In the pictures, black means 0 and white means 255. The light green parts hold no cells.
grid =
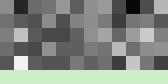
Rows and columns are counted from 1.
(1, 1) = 140
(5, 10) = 197
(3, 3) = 89
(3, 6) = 97
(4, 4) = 144
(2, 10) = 117
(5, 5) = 84
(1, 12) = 182
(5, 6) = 120
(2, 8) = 122
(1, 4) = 115
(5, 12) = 65
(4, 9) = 185
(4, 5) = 95
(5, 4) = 84
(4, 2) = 82
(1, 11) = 77
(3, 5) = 72

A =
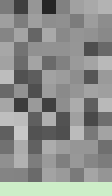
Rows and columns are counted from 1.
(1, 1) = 123
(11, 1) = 113
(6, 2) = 81
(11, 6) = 150
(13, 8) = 149
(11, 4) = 172
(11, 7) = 150
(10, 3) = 82
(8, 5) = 142
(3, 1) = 133
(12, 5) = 127
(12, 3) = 125
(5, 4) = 106
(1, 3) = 150
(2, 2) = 125
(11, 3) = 97
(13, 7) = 165
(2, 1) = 159
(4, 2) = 115
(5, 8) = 185
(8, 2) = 60
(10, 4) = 87
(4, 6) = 150
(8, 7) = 95
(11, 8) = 111
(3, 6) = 149
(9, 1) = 191
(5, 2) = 107
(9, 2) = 188
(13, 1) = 132
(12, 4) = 154
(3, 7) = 146
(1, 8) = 179

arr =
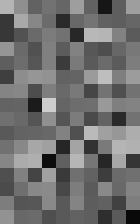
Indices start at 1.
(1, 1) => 180
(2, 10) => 102
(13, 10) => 112
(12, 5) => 96
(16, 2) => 104
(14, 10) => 132
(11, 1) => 113
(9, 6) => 124
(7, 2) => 135
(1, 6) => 158
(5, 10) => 125
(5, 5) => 59
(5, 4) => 128
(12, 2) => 171
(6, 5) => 98
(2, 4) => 107
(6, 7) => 155
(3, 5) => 114
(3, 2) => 82
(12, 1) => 134
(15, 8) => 97
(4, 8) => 78
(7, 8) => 115
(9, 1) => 112
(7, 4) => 126
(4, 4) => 128
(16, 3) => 107
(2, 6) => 104
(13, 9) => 107
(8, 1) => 99
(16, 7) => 94
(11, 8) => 122
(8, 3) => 27
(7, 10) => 114
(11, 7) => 50
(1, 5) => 102
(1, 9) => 94
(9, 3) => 85
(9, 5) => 85

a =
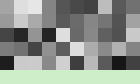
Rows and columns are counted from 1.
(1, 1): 164
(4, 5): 93
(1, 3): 230
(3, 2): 39
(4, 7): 172
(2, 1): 154
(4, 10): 132
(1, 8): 189
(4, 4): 145
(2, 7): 134
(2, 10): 162
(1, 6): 73
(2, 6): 107
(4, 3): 68
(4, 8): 138

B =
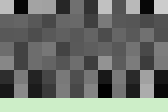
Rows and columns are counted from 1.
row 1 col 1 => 190
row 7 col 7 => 132
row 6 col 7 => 118
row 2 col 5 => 103
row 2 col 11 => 74
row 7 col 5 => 124
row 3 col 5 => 96
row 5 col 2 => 66
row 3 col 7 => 100
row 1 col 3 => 163
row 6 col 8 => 24
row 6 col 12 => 23
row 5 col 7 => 61
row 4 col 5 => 67
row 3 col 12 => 80
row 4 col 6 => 89
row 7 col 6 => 72
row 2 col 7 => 63
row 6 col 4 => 70
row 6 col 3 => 35
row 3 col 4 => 89
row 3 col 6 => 88
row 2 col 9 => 88
